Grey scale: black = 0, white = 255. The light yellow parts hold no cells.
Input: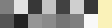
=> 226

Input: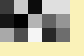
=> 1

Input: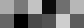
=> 121

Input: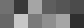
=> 57

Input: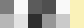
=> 249

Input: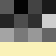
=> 78

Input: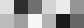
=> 46

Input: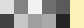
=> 131

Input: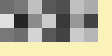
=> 37
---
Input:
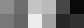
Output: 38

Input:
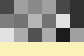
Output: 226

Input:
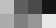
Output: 150

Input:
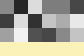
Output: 172

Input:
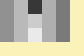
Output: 175

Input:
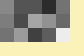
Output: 146
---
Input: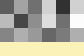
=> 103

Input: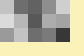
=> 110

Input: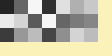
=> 143

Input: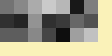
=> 14

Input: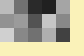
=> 113

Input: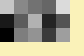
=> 147

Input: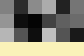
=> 191

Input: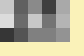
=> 128

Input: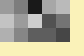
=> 94
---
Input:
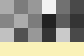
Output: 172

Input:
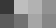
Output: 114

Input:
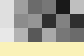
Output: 140

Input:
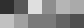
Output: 161

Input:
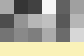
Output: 148

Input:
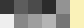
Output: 136
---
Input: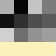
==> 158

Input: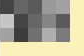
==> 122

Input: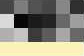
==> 104

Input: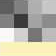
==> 187

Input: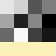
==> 21

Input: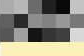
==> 216

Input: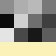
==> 93

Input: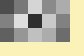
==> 108

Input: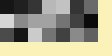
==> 96

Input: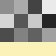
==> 160
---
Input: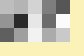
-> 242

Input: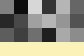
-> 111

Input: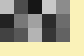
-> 180

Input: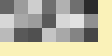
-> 80

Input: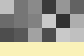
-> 162

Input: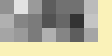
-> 123

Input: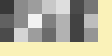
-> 157

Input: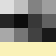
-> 65

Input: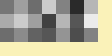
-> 98
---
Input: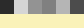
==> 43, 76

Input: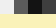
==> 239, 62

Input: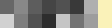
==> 103, 157

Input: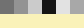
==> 113, 168

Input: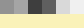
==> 146, 240

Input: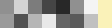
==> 144, 192

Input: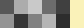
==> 87, 45

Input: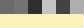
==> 106, 174

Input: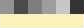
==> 147, 52
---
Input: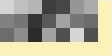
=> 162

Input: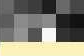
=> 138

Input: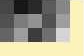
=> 146

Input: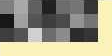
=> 74

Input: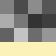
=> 120

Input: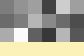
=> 137

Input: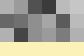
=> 166

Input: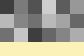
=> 185

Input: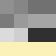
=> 154

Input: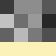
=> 110
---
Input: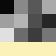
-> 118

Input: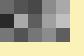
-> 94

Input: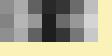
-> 200

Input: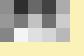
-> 184

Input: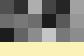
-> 140

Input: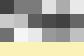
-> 192

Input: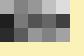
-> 162

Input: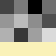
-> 218

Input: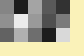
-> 217

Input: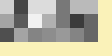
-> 102
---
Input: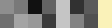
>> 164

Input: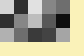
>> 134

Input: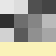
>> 110

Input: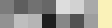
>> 190

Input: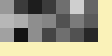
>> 173

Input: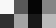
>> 164
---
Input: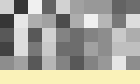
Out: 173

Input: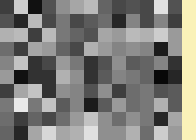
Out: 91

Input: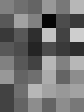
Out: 141

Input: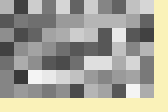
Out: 121

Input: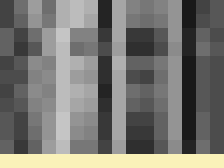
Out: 76

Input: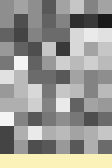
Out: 107

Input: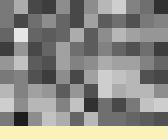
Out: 141
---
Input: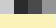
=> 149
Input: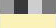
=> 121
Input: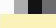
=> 108
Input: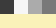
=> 121
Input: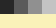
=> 195
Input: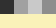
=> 141
